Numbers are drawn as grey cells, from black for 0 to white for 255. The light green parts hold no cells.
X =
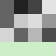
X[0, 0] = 100
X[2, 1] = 100
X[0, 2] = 66

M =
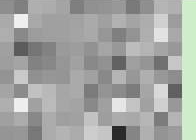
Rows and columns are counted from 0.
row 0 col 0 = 142
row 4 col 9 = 159
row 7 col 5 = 164
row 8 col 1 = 171
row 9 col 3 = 171
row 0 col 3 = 172
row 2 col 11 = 226
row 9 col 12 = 155
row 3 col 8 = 152
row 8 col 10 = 182
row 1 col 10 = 173
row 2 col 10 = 174
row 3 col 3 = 130
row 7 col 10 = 161
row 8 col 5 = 161
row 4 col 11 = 112
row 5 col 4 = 149
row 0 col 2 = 175
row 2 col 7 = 150
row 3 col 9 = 188
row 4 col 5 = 161
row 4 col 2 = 130
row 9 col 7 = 197
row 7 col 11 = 207
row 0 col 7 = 147
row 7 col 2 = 161
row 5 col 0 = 147
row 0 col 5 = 126
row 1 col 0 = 170
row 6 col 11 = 217
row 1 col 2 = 168
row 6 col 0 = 164
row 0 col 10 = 143

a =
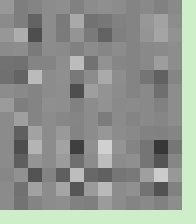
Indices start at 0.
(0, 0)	152
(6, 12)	141
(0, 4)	142
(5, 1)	100
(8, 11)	134
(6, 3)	140
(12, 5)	189
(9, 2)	162
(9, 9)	137
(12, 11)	203
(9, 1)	95
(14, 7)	155
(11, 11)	85
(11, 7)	188
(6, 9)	132
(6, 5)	78
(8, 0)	139
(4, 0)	114
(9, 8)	140
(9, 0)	139
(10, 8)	147
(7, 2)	132
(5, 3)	140
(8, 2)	132
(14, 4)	142
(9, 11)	129
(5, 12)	133
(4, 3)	132
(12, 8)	118
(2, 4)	123
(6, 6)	158
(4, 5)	188
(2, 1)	173
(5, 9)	132
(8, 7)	124

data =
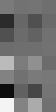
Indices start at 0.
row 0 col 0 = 122
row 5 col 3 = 120
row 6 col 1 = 97
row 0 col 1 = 114
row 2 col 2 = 98
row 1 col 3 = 106
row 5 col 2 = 122
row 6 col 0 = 13
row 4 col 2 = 144

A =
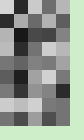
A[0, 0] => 213
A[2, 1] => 23
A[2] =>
[180, 23, 73, 68, 131]
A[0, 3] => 110
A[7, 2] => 208
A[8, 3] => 79
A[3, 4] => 183
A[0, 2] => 202
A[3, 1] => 44
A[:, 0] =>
[213, 44, 180, 187, 118, 93, 121, 204, 116]
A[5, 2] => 162
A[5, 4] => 121
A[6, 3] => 131
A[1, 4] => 94
